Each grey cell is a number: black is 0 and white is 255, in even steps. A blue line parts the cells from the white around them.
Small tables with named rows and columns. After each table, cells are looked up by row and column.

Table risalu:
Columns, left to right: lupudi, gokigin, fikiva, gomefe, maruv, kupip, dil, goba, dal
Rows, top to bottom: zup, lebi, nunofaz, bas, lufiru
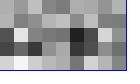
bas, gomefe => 145
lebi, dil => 189
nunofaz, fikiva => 131
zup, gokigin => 153
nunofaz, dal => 145
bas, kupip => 55
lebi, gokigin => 129
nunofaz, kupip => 32
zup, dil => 169
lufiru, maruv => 173
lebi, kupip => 139
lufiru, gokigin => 245
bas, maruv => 169
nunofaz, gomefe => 121

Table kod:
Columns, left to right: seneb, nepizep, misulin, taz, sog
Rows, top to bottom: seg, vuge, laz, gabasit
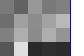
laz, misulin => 139
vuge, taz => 162
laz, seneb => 128
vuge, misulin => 140
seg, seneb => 122
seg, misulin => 152

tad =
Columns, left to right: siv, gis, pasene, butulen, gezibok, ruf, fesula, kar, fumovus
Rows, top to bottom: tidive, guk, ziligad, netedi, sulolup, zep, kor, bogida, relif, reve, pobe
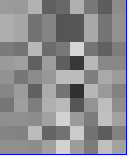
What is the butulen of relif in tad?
161
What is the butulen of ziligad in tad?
132
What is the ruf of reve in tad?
203
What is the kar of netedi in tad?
97
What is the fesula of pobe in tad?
124
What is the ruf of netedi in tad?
213
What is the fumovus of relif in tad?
161
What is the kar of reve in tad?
93
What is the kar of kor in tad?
153
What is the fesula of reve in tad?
114
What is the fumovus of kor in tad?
130
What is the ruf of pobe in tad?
156
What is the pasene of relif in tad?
140
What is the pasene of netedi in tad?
184
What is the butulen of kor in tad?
171
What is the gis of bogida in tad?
158
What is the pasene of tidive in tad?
178
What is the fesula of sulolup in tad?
183

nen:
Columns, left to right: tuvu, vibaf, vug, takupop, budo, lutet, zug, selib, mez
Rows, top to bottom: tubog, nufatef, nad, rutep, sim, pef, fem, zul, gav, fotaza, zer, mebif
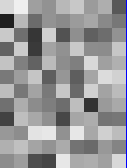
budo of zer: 171
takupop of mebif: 69
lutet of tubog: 200
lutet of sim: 127
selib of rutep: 140
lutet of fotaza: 231
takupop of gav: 144
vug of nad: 54
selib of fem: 163
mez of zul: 169
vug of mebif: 77
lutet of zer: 115
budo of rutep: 145
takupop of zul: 126
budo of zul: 109
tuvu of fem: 189
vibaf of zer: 192

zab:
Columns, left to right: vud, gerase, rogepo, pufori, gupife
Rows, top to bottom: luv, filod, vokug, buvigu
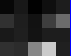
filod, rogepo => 18
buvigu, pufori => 202
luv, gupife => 29
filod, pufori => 62
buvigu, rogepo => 134
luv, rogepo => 1
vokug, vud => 25
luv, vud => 7
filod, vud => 49
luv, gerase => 24
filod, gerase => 30
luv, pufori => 15
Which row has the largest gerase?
buvigu

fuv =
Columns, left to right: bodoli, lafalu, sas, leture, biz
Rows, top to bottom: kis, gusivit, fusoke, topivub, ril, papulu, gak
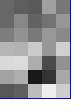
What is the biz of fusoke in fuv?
137
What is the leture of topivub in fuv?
151
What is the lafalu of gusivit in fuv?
135
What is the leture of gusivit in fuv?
114
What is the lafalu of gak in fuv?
95
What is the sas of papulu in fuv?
24
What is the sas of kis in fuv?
89
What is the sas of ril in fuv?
173
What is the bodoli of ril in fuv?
217
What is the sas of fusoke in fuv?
121
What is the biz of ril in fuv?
145

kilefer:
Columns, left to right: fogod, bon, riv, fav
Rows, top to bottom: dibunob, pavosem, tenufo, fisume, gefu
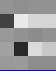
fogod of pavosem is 65
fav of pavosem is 213
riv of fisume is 219
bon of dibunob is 143
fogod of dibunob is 148
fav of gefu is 141

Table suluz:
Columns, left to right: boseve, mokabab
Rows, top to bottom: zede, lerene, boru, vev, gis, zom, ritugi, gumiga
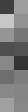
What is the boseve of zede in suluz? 63
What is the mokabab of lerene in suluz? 144
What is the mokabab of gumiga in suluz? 135
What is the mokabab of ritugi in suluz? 133
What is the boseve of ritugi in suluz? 136
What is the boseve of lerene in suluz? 198
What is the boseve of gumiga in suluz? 161
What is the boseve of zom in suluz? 110
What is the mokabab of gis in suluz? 52
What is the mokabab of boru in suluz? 117
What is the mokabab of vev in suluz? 82
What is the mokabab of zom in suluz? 125
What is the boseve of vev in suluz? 78
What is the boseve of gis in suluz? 136
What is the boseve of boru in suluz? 149

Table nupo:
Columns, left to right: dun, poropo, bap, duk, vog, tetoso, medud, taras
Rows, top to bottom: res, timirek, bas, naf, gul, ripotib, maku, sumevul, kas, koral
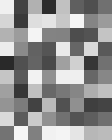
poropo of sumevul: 124
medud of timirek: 133
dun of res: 240
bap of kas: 202
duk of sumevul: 186
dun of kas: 218
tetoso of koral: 229
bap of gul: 100
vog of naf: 234
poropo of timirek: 58
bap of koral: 128
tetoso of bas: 77
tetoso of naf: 102
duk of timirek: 228
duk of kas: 144
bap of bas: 244
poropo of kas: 91
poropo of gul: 80
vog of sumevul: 81

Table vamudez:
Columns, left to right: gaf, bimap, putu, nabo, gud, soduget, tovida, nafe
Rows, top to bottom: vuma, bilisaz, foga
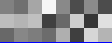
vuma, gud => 137
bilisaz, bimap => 180
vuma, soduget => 76
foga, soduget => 63
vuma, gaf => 129
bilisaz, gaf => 189
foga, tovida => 214
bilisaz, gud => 105
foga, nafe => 180

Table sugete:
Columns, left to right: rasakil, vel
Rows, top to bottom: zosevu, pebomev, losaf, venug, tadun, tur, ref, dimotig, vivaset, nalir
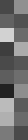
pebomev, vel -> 81
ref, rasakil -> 34
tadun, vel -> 85
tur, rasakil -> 94
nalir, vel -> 74
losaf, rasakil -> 210
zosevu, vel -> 144
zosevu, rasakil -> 72
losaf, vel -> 107
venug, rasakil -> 62
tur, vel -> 110
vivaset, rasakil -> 176
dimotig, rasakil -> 187
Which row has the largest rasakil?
losaf

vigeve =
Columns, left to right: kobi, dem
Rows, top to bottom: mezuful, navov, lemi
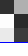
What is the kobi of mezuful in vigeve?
48
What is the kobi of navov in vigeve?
253
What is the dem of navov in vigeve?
42
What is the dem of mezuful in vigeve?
176
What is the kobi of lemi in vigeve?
234
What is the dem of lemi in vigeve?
60

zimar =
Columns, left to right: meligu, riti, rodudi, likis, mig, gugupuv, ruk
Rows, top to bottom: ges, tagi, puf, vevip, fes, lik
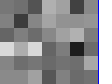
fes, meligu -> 133
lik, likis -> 87
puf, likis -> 136
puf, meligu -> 101
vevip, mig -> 125
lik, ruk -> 113
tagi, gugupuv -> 145
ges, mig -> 161
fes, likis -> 106
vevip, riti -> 173
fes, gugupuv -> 110
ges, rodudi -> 83
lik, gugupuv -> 107
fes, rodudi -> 118
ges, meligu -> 119
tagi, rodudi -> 134
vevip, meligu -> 217
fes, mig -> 114
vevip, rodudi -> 216

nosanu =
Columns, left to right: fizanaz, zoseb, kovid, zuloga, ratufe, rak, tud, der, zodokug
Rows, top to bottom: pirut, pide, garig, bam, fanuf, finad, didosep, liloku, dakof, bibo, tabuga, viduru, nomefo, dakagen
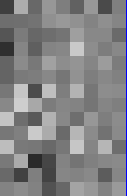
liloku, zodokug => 127
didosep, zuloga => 191
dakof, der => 126
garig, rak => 159
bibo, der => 114
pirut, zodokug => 127
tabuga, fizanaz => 189
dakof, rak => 110
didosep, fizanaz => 119
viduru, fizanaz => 121
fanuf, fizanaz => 100
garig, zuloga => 110
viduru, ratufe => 131
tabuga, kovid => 119
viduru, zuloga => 70
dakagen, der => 130
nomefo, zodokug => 134
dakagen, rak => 164

